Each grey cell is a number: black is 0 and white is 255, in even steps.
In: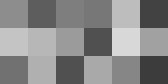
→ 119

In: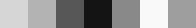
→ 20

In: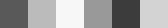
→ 153

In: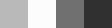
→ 48

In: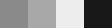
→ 24

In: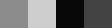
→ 67

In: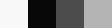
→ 180

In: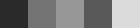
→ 89
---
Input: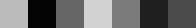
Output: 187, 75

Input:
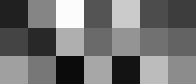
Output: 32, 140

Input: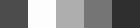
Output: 76, 47

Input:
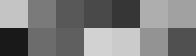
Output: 196, 80

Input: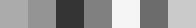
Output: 171, 202

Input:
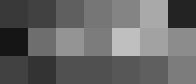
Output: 57, 124
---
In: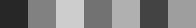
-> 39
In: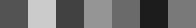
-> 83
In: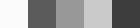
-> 251
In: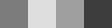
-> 124
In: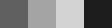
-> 96
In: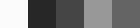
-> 251
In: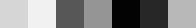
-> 214
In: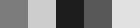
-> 124
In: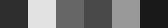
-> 46
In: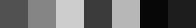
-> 81
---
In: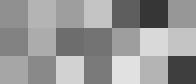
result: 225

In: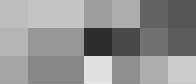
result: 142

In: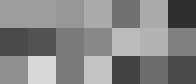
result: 66

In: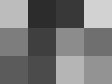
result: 75

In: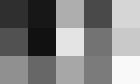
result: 167

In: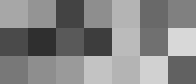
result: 180

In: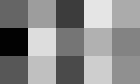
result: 74

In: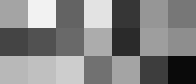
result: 164

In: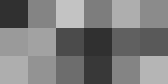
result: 56
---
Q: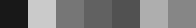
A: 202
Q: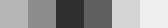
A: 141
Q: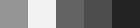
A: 242
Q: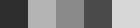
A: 180
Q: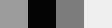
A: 4
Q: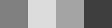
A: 220
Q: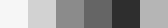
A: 210
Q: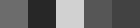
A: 39
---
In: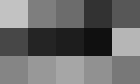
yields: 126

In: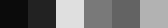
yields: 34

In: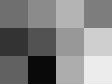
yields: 139

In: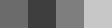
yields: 62

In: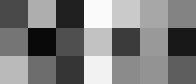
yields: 174

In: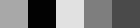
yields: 2

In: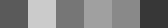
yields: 203

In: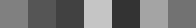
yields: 85
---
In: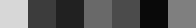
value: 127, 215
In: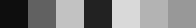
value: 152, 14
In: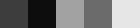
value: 230, 61
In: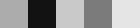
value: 229, 172
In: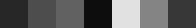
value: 55, 39
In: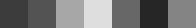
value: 132, 60
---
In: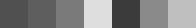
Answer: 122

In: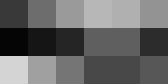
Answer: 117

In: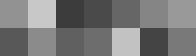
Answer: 96

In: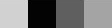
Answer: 95

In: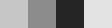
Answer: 37

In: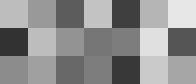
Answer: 104
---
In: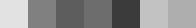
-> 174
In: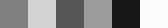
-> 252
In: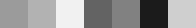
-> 207
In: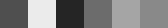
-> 137
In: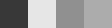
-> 172
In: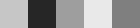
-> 127
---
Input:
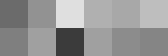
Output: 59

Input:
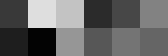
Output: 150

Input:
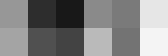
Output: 67

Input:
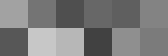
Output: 183

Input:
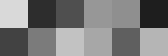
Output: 194

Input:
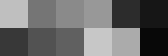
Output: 96

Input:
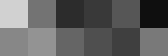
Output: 101
